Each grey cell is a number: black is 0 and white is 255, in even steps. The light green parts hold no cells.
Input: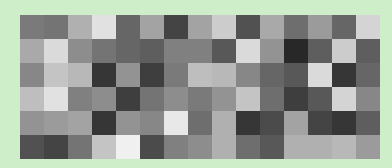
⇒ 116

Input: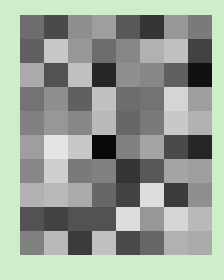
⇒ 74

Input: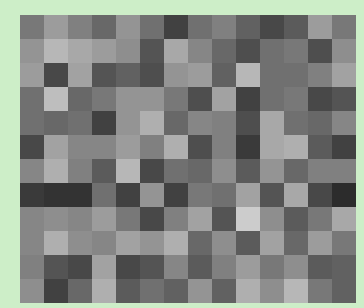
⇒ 156

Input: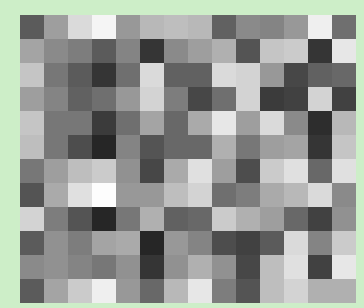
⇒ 158

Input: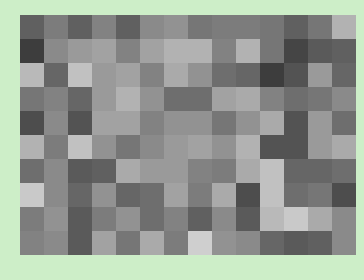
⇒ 124
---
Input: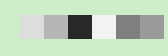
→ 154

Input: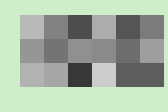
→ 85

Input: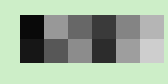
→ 44

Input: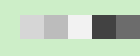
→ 188

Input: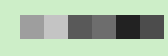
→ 89

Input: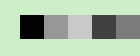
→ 124

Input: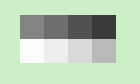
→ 110
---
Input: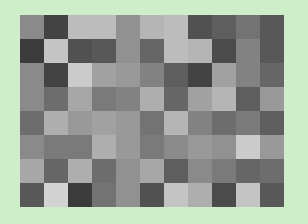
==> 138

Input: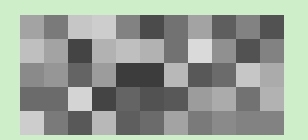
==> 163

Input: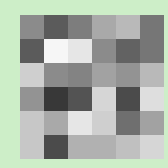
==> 139

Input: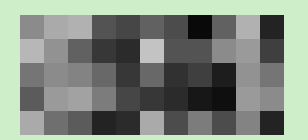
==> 139

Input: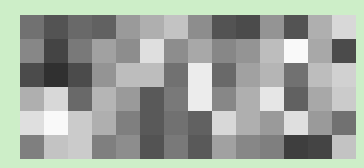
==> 113
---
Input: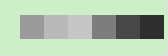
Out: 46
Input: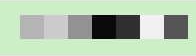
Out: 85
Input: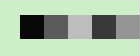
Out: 149
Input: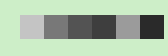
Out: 42
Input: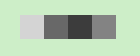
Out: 131
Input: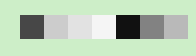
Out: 185
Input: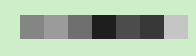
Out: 197
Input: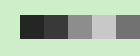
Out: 114
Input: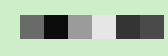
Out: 74
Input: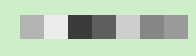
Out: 154
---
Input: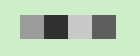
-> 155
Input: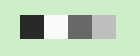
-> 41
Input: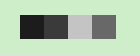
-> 28
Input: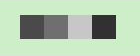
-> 74
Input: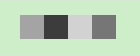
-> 164
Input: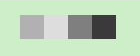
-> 177
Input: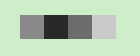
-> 137
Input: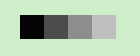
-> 4
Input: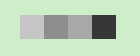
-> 197
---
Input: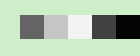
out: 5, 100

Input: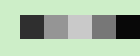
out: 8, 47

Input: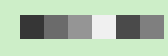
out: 127, 54

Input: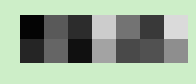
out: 218, 37

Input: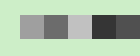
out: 80, 159

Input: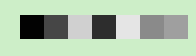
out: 159, 2

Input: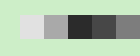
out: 125, 225

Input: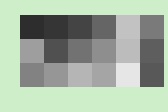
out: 122, 130

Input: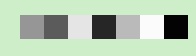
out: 3, 150
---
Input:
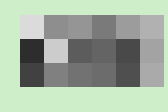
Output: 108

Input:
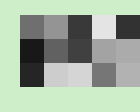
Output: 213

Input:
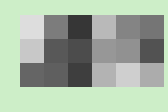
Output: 179

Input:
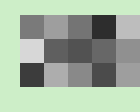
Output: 137

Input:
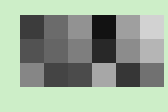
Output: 167

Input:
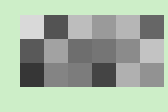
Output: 68
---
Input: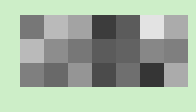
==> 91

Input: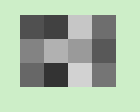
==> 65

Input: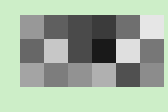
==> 59

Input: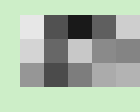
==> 25

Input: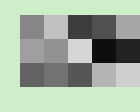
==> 61

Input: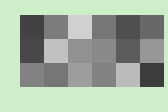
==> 118
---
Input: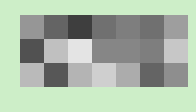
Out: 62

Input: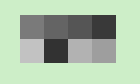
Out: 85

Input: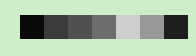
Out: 80

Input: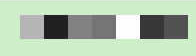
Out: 130

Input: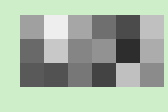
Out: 166

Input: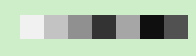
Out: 144

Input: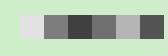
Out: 64
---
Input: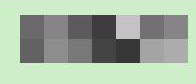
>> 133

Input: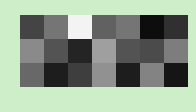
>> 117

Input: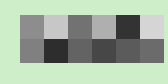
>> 199

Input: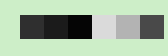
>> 27

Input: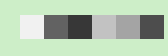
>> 98

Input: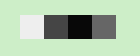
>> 69

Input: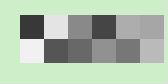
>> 228

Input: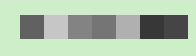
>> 198
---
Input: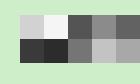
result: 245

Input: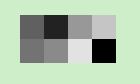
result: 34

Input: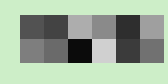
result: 67

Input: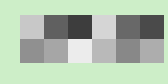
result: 96

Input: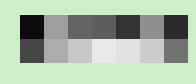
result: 158

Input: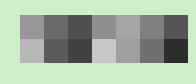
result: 106

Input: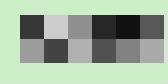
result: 204
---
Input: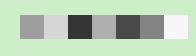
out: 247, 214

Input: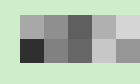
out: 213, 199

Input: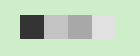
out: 225, 195

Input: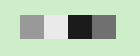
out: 234, 153

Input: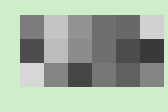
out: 215, 209

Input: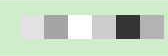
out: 255, 226

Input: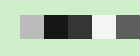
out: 244, 187

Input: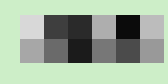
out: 216, 188

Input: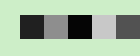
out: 200, 142

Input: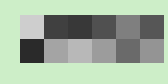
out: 206, 184
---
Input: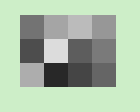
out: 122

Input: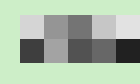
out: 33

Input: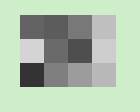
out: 205

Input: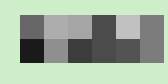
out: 124

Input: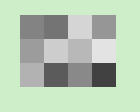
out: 227

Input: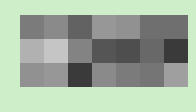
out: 58

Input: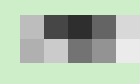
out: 235

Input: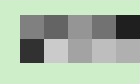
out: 176
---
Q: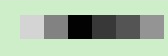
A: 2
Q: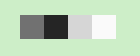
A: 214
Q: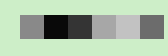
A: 52
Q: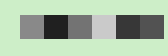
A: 115
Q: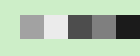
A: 77
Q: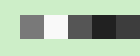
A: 85
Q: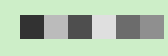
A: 78
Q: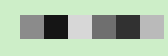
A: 215
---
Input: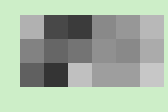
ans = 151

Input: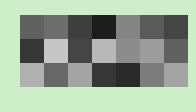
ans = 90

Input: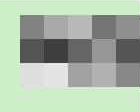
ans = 116

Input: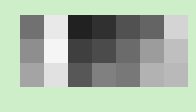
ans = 100

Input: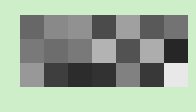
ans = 89

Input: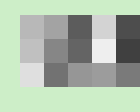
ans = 211

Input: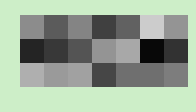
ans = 204

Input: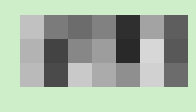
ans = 163

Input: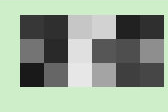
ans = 33
